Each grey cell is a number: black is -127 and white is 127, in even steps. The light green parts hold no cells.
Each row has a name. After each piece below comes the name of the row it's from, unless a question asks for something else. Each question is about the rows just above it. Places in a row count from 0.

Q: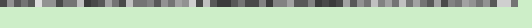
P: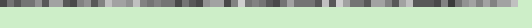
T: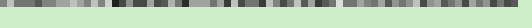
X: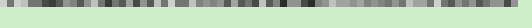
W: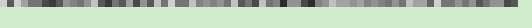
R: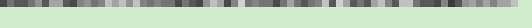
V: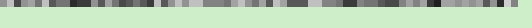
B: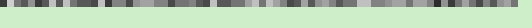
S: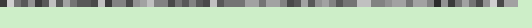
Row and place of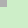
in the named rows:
T, 24
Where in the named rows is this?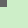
W, 61

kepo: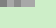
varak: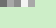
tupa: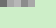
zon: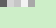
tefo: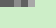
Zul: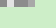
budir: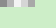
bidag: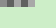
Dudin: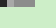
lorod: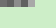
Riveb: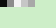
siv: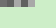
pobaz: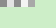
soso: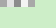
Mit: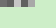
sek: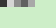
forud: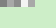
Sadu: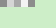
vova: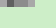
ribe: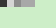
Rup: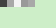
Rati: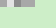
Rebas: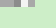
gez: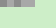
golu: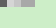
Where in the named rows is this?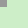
Rup, 3
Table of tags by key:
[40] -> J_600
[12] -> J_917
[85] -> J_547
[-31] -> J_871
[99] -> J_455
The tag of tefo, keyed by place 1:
J_871

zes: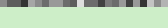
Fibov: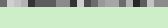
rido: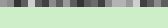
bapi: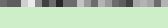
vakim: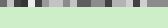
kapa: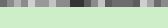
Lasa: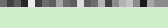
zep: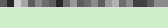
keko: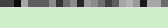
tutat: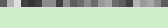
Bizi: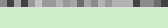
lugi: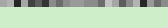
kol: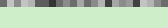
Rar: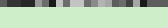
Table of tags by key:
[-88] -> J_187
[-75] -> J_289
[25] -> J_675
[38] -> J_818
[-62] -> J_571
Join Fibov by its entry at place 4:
J_289
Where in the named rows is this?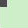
Fibov, 12
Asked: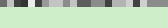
vakim
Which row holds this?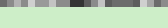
kapa
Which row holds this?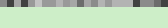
Bizi
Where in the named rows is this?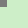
zes, 15

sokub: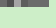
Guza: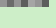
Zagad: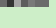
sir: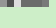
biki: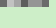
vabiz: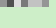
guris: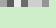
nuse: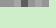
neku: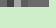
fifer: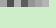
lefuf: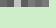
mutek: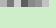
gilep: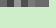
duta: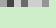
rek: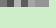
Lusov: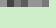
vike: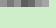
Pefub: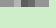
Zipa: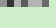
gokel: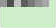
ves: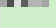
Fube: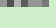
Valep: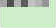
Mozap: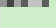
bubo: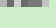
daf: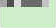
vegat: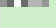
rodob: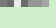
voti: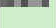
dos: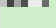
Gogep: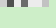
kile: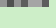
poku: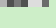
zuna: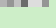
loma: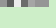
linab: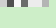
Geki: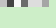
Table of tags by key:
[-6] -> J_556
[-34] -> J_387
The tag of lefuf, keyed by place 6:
J_556
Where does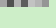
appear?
Valep
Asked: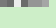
rodob
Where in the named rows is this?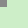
mutek, 4
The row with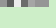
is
loma
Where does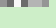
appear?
vegat

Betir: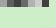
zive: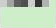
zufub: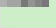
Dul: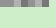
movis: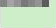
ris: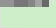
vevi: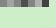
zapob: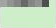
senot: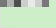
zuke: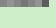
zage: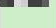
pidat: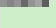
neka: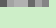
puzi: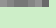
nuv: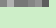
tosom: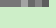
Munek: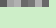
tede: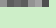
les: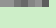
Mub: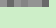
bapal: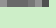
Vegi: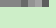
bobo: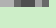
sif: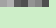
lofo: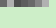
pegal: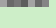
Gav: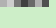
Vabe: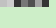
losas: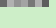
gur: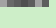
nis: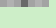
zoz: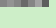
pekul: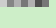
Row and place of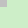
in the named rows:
Vabe, 0
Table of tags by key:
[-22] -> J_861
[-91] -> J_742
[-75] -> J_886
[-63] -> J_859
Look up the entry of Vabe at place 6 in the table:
J_886
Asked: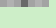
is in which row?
nis

